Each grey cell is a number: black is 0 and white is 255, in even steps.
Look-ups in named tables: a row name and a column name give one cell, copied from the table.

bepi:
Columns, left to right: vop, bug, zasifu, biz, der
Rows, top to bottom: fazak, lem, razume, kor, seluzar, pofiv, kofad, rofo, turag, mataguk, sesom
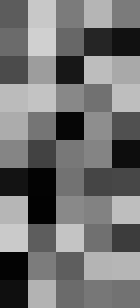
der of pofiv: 13
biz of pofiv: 132
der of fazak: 123
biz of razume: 189
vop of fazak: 92
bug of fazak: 200
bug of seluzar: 117
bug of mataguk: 124
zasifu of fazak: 123
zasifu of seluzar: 6
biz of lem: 37
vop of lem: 107
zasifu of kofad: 114
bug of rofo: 2
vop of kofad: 19
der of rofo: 190
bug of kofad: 3
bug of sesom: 179

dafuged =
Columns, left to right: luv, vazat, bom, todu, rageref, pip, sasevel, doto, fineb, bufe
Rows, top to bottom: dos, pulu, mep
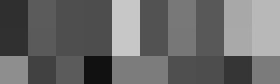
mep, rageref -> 124
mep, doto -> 77
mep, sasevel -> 79
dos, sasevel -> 120
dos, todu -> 77
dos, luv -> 47
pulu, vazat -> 90
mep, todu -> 17

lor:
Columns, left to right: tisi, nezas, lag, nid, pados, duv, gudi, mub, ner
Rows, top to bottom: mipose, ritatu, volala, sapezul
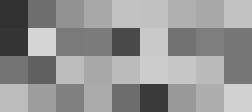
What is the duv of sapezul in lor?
58
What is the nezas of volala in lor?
96
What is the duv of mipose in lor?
193
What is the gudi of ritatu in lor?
114
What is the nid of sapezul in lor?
170
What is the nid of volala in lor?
168
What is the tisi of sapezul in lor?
188
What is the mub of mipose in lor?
168
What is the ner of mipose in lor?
194
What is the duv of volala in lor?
204
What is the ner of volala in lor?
119
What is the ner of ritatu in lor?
119
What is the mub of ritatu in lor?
126
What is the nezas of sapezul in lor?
157
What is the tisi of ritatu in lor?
53
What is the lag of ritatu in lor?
122
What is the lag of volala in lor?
188
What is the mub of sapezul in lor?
174
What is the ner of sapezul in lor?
209
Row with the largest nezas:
ritatu

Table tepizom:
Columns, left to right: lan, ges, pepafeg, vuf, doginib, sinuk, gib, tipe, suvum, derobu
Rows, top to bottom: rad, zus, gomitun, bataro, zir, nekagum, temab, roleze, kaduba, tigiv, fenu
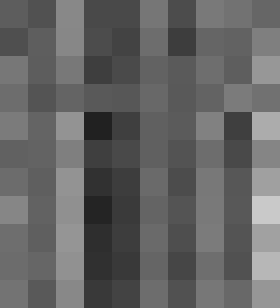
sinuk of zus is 109
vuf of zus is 76
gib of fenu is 81
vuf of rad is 73
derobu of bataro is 113
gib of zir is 91
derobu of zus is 127
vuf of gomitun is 62
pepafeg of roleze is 144
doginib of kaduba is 61
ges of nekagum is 99
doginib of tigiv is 57
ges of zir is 100
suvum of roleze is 88

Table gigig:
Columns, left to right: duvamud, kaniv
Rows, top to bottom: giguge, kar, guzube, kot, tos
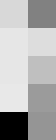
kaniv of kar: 221
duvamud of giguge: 216
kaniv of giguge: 129
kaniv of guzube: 191
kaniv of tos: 149
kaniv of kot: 155
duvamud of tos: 0
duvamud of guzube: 230
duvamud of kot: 232
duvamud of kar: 230

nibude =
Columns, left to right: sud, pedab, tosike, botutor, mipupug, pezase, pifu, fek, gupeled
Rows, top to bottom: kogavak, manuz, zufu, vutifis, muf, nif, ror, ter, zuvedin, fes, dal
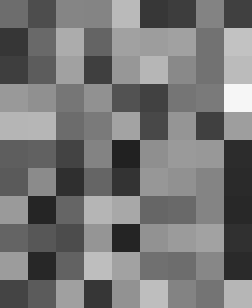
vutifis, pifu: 117
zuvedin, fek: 162
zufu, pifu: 137
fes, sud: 156
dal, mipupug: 146
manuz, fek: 114
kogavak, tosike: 133
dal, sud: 68
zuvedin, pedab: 87
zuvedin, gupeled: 48
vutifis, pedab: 144
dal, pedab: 91
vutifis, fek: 122
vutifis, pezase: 65
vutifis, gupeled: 246

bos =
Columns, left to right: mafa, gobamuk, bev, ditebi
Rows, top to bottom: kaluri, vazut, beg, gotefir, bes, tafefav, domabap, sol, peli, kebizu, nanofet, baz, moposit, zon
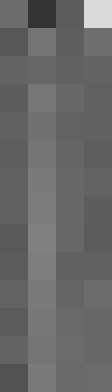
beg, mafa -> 99
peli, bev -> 104
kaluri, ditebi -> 218
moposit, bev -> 107
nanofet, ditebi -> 107
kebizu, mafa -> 91
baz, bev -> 105
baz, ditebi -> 103
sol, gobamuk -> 123
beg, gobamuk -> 103
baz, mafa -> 91

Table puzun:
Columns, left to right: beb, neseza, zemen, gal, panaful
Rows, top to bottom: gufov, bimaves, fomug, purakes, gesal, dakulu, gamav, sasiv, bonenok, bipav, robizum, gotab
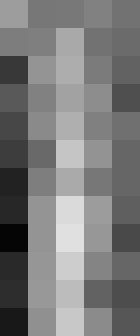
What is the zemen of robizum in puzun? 188
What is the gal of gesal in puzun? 128
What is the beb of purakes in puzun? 89
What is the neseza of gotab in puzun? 144
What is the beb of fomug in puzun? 56
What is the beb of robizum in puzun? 45
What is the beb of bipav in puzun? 41
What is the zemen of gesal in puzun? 175

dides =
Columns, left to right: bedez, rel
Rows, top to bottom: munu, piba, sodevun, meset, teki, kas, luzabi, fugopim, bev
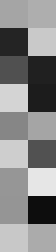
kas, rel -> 81
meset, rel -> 28
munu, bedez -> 165
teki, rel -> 165
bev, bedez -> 200
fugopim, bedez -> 149
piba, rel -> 201
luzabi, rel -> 230
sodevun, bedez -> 80
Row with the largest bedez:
meset

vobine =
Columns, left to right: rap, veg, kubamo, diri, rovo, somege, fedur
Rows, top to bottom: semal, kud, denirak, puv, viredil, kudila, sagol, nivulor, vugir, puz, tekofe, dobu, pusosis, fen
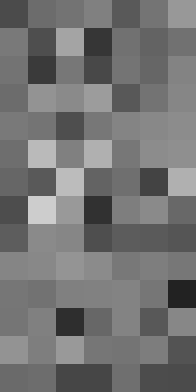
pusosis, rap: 147
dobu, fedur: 135
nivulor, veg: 205
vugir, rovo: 92
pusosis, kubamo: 153
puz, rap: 133

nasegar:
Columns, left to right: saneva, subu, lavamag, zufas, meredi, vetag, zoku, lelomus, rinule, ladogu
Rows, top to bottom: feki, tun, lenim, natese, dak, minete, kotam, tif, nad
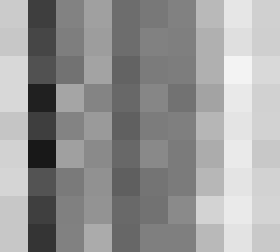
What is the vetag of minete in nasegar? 137
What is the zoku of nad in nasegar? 127
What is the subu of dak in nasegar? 62
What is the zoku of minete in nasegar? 123
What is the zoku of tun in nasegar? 127
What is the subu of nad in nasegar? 52
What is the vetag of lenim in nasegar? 123
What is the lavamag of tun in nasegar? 126
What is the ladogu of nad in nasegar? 201
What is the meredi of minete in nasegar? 104
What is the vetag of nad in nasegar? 127
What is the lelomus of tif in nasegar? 211
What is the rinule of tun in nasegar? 223
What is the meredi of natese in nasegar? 104
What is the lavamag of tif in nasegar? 128
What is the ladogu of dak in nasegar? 210
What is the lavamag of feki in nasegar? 130
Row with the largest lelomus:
tif

